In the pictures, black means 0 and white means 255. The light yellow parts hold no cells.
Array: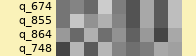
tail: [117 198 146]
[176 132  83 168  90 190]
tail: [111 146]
[ 97 153  69 168]
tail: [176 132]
[ 83 168  90 190]

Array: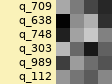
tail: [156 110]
[83]
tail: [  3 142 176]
[47]

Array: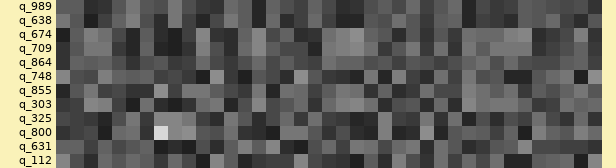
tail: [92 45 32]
[ 64 133  51  45  98 133  72  98  45  51 111 126 141  98  86  45  86  51
  86  57 111 105 105 126 133  45  57  72 126  51]
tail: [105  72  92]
[ 72  64 111  98  98  78  86  64  86  78  64  78  98 111  78 105  78  72
  72  92  98  64]
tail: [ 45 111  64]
[118  78  86  38  38  86 105 118  32 141]
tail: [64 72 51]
[ 51 141  64 118 118  92  72  57 118  38 111 105  64  92 118 111  51  98
  45  57 111  72  72 126 111  92 111  57  92  78  98 118  86]

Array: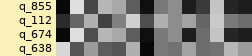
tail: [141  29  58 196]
[37 29]
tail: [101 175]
[ 65 128 208  78 175 141 162 101 202 121 108]
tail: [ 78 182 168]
[ 93  15 121 141  29 108 196  37  29]
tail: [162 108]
[114 182 155]

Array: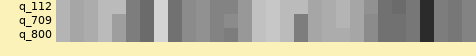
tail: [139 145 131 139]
[152 193 199 187 125 166 172 180 166 139 113 113 119  43 125 119 131]
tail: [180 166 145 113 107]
[119  43 125 119 131]
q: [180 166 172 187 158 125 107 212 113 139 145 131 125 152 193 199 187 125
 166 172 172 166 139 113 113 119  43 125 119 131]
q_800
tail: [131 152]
[193 199 187 187 166 172 180 166 145 113 107 119  43 125 119 131]
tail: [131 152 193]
[199 187 187 166 172 180 166 145 113 107 119  43 125 119 131]
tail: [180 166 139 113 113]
[119  43 125 119 131]

